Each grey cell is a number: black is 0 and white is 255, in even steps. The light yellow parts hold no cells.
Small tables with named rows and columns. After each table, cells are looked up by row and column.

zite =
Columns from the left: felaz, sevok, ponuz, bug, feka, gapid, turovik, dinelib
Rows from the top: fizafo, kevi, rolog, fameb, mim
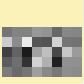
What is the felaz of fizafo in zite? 117
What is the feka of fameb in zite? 176
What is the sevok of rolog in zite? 99
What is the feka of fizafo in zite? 147
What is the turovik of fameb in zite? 145
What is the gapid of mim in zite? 120
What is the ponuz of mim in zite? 118
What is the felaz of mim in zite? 124
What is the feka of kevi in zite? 83
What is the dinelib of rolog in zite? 155
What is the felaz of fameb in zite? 93
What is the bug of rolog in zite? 161
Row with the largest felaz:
kevi

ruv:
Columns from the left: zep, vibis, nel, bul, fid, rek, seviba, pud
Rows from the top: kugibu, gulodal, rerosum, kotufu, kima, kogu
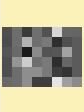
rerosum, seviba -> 163
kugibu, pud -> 100
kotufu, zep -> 78
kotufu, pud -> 91
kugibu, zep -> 79
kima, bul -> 142
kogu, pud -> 139
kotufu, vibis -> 149
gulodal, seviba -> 79
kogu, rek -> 229
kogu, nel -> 142
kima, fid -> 121
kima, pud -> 91
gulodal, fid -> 121
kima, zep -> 79
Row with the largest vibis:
kotufu

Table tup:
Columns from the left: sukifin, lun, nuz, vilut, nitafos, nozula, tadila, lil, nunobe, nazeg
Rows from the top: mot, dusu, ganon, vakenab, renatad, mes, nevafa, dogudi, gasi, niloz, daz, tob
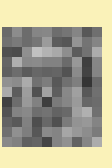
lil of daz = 152
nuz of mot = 108
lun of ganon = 76
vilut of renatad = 103
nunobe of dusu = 116
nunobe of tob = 134
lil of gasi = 160
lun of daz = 144
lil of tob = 98
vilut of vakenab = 139
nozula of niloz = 80
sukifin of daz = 112
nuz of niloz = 129
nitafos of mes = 125
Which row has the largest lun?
vakenab

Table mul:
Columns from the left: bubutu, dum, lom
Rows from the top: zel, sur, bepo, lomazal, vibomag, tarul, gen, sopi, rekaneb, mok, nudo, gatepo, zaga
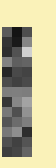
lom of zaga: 100
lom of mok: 126
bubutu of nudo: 120
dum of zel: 20
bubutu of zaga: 62
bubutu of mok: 85
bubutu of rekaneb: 120
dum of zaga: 70
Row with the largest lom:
bepo

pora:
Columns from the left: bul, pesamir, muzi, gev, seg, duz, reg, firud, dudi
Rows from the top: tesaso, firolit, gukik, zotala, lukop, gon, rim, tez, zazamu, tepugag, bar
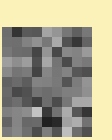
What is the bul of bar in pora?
122
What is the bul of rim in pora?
105
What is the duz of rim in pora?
117
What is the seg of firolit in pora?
120
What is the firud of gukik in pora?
131
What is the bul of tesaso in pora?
109
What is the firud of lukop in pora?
87
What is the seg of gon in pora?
129
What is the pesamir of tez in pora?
110

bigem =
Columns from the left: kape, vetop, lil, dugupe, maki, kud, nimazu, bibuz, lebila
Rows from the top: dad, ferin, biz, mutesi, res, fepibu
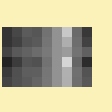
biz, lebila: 96
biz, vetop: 89
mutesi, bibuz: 102
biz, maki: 121
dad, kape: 52
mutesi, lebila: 44
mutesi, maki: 114
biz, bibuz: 115

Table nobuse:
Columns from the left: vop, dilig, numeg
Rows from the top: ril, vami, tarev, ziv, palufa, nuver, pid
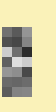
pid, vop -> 92
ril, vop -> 113
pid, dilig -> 131
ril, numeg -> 149
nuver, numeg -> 108
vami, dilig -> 71
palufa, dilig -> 142
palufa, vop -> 150
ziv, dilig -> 222
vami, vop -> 80
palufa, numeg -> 73
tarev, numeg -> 44
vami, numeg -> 133

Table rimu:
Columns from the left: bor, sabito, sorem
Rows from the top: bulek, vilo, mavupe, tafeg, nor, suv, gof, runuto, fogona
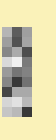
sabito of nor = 117
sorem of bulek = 159
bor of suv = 134
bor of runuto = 213
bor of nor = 154
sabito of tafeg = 240
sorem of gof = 169
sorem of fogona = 56
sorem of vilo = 164
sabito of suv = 56
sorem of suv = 114
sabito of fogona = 185
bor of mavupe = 135

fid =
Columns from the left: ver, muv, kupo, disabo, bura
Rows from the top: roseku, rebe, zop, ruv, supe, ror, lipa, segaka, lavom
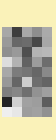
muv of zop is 153
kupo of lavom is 157
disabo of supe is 103
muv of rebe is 104
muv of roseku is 62
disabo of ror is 110
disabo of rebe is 72

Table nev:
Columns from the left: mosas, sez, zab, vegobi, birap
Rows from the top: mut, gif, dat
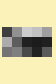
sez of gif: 93
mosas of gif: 172
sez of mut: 145
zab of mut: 204
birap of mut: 158
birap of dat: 90
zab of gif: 33
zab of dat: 74
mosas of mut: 62
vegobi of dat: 34
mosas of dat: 116
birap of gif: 32
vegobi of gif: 28
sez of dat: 127
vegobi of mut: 193

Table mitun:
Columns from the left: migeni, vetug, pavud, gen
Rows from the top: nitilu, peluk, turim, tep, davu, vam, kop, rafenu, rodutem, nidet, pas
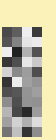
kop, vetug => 87
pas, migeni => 116
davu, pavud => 157
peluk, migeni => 84
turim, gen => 82
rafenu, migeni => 141
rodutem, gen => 156
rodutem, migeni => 181
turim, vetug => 33
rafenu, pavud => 147
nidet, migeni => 160
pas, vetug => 192
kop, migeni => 79

